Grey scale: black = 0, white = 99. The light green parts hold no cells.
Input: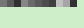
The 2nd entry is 35
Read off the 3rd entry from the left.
19
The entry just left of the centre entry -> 41

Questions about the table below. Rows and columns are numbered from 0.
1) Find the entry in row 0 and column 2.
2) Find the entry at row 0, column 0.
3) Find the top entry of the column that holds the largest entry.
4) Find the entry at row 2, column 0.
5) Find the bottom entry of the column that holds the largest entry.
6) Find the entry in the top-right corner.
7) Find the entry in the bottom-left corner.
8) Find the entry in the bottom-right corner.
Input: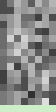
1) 70
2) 30
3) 53
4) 53
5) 86
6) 70
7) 47
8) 30
